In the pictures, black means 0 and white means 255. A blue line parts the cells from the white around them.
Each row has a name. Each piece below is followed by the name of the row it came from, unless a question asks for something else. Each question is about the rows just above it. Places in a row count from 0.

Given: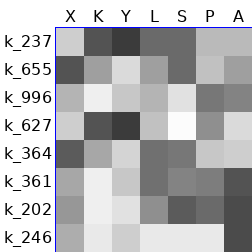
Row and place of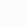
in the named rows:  k_627, 4
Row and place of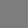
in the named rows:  k_361, 5
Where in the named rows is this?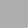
k_246, 0
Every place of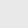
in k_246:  1 3 4 5
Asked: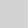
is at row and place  k_364, 2
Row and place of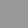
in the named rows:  k_202, 0

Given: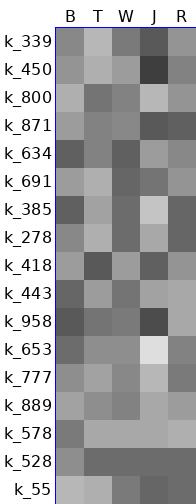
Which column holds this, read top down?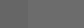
W
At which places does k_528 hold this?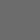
1 2 3 4
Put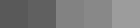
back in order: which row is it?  k_871
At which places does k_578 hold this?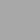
1 2 3
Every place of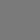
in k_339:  2

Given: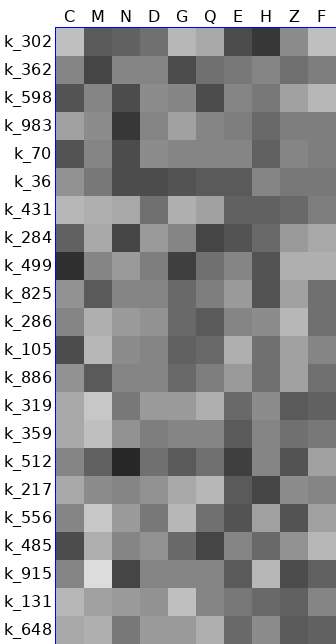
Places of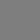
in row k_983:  6 8 9
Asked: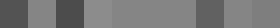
k_70
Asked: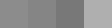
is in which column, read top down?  M
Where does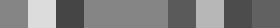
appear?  k_915
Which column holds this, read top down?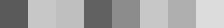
M

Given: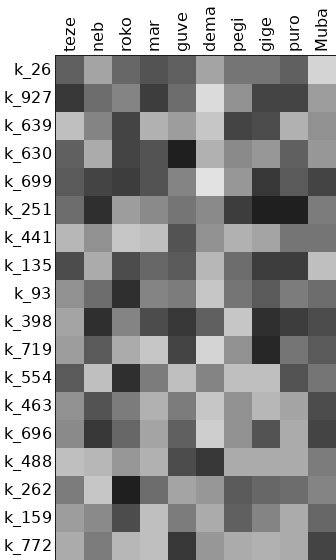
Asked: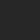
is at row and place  k_719, 7
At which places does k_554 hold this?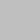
1 4 6 7
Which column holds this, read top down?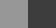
pegi
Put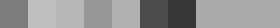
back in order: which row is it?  k_488

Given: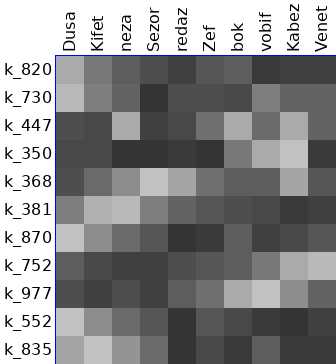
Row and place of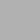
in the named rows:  k_381, 1
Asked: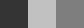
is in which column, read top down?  Sezor
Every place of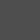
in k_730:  4 5
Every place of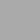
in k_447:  2 6 8
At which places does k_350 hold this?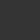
2 3 5

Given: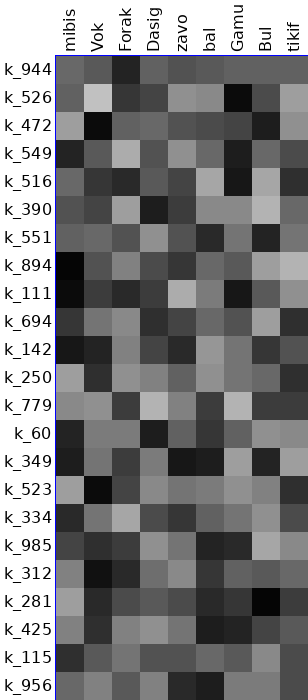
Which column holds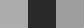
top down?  Forak
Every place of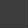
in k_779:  2 5 7 8
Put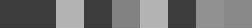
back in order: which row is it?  k_779
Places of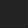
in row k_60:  0
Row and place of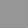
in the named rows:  k_142, 5
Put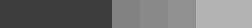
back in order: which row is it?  k_779
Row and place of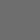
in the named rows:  k_312, 3

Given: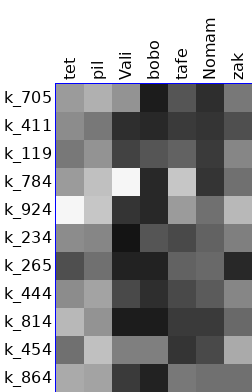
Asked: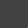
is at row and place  k_119, 2
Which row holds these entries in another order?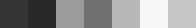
k_924

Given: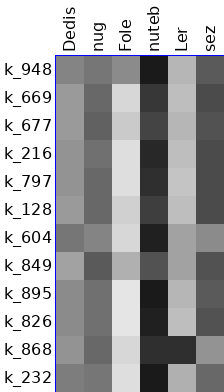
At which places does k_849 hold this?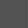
3 5
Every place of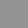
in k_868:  0 5
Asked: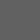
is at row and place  k_677, 1

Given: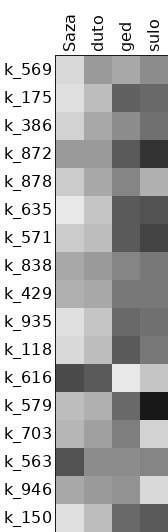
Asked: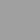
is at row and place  k_703, 1
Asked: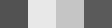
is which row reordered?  k_635
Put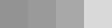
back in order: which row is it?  k_946
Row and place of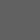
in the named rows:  k_175, 2
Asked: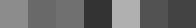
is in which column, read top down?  sulo
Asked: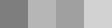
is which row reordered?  k_703

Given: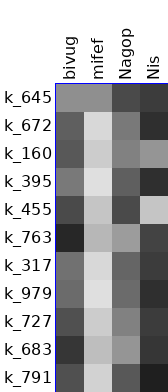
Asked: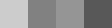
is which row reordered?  k_160
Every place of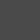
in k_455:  0 2
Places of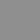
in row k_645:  0 1
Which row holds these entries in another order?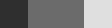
k_979
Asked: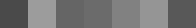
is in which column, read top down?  Nagop
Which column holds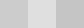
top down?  mifef

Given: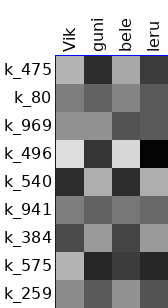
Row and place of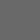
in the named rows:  k_941, 3
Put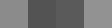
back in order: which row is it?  k_259
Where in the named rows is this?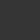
k_496, 1

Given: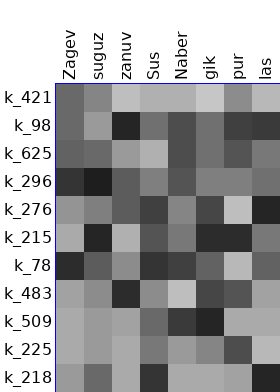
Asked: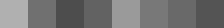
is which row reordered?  k_625
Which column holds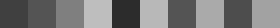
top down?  pur
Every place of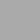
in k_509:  0 6 7
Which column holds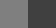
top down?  Sus
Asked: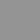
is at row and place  k_276, 0
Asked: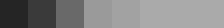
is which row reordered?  k_509

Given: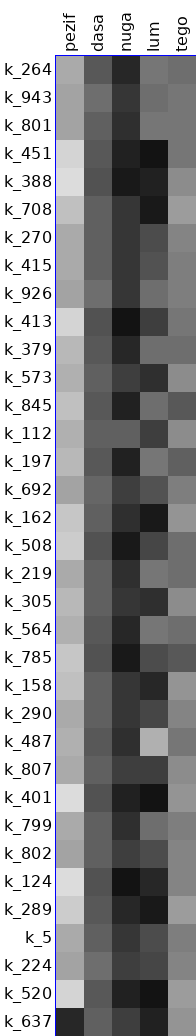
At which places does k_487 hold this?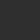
2
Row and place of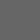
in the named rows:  k_692, 1

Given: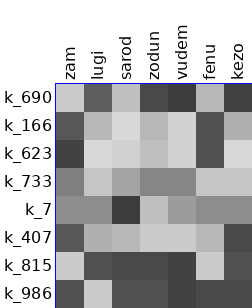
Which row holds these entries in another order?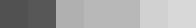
k_166
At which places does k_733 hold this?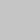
1 5 6
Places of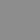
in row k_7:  0 1 5 6
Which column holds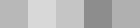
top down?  lugi
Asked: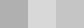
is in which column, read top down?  kezo
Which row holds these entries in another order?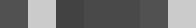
k_815
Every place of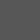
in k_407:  0

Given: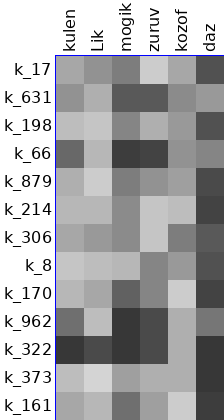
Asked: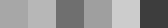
k_161
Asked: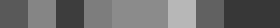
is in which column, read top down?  mogik
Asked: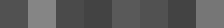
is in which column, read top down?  daz
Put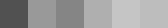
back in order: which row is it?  k_198
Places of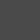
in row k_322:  1 3
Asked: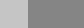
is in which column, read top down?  zuruv

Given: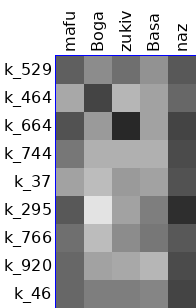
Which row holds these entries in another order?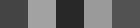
k_664
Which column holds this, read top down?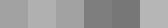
Basa
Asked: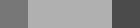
k_744
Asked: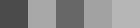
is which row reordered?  k_920
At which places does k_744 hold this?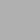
1 2 3
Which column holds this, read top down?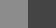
Boga
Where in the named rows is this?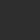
k_295, 4

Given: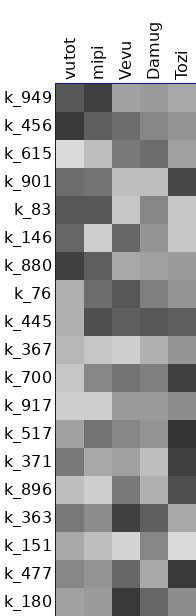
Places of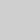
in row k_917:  0 1
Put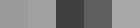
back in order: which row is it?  k_880
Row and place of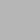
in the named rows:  k_367, 0
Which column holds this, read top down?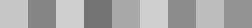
mipi

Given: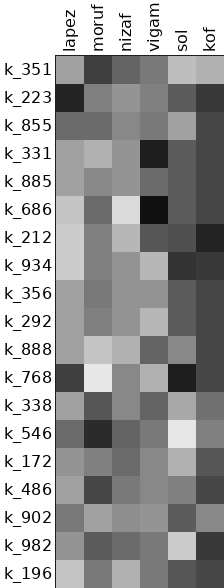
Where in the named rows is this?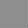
k_902, 2
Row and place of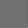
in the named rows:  k_338, 5
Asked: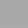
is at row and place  k_338, 4
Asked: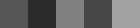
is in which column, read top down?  moruf

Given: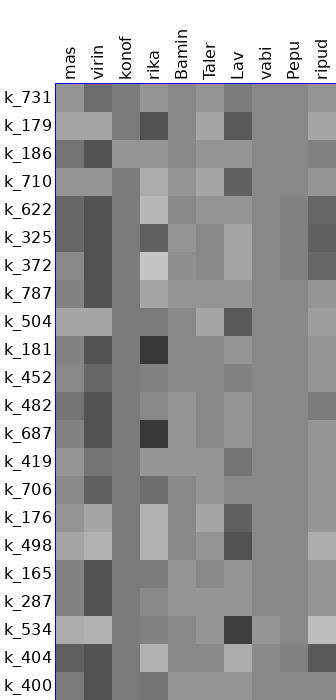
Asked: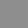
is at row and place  k_372, 4
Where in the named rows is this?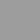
k_504, 9

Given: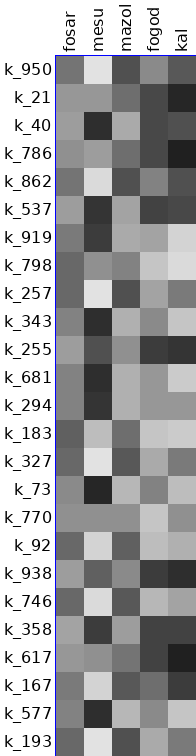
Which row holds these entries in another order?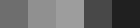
k_786
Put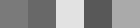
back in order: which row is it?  k_327
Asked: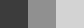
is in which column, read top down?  mesu
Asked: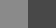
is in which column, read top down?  fogod
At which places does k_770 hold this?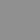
0 1 2 4

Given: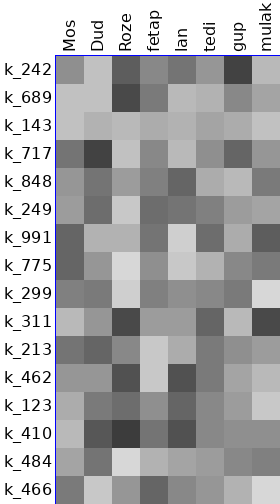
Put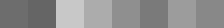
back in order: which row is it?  k_123
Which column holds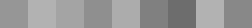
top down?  tedi
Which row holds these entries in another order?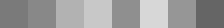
k_775
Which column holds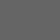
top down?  Mos
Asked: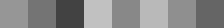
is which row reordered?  k_717

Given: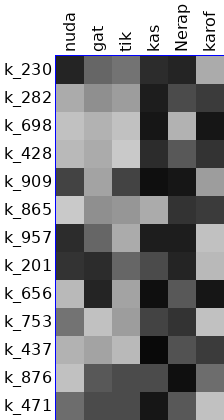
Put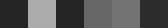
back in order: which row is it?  k_230
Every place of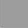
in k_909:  5
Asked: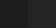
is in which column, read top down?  Nerap
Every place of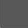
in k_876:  1
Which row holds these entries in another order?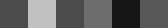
k_471
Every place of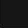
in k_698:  3 5
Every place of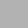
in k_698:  1 4

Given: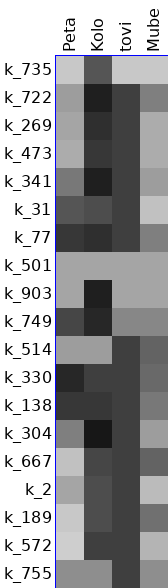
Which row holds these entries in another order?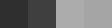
k_269
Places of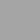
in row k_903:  0 2 3
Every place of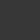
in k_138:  0 1
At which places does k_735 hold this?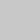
0 2 3
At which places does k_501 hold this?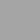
0 1 2 3
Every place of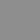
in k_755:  0 1 3
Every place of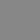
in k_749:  2 3

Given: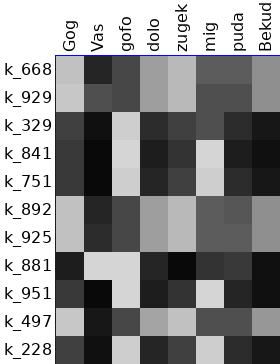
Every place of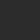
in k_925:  1
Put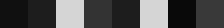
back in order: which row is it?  k_841
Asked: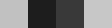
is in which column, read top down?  Gog
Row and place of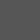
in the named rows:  k_892, 6

